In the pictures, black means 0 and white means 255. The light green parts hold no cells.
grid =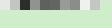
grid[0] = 231
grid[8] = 240
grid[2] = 45
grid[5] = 100

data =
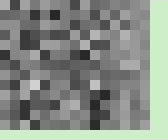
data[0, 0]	175
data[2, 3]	104
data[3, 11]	132
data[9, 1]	117
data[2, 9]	115
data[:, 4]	[155, 118, 154, 101, 158, 61, 98, 140, 68, 119, 87, 109, 121]
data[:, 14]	[151, 137, 149, 142, 134, 144, 135, 146, 152, 153, 145, 128, 157]
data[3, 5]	73
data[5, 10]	123
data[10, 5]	65
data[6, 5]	92
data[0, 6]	128
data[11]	[112, 87, 51, 142, 109, 137, 151, 124, 135, 59, 67, 137, 154, 123, 128]
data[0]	[175, 69, 162, 121, 155, 136, 128, 73, 156, 106, 113, 131, 123, 139, 151]
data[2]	[143, 142, 109, 104, 154, 139, 124, 70, 110, 115, 78, 158, 98, 133, 149]
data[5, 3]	169
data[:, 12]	[123, 159, 98, 177, 159, 135, 170, 104, 132, 151, 159, 154, 161]
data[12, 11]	122
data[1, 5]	39
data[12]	[152, 107, 170, 63, 121, 114, 111, 140, 117, 43, 125, 122, 161, 129, 157]
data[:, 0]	[175, 101, 143, 91, 154, 51, 101, 147, 100, 160, 131, 112, 152]
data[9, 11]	103
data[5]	[51, 134, 138, 169, 61, 123, 119, 67, 41, 160, 123, 139, 135, 153, 144]
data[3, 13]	150
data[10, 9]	41
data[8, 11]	116

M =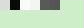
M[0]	220
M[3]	244
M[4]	89
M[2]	250

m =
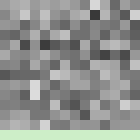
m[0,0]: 157
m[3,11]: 141
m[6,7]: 112
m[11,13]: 149
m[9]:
[135, 126, 96, 220, 106, 130, 121, 102, 113, 118, 163, 171, 130, 101]
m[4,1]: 166
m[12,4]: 210
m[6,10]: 171
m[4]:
[131, 166, 74, 144, 60, 88, 107, 80, 169, 103, 172, 186, 167, 118]
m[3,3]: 175
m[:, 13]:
[137, 208, 89, 95, 118, 152, 192, 121, 117, 101, 179, 149, 152]
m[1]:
[135, 163, 199, 148, 192, 148, 134, 169, 180, 57, 181, 125, 89, 208]
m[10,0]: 126
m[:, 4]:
[166, 192, 172, 116, 60, 174, 131, 121, 143, 106, 111, 120, 210]
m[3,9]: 136
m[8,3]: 216
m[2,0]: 150
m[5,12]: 75
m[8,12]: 173
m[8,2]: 145
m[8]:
[145, 155, 145, 216, 143, 104, 133, 162, 163, 130, 140, 164, 173, 117]
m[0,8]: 130
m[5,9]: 91
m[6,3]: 168
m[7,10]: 187
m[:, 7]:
[154, 169, 141, 113, 80, 113, 112, 161, 162, 102, 84, 131, 153]
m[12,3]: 152
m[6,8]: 102
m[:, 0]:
[157, 135, 150, 110, 131, 169, 132, 87, 145, 135, 126, 141, 163]
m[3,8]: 112
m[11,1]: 160

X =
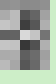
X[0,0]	144
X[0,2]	138
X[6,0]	186
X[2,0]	197
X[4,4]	176
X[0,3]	139
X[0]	[144, 147, 138, 139, 144]
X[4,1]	194
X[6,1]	167
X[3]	[97, 99, 217, 196, 116]
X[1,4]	162
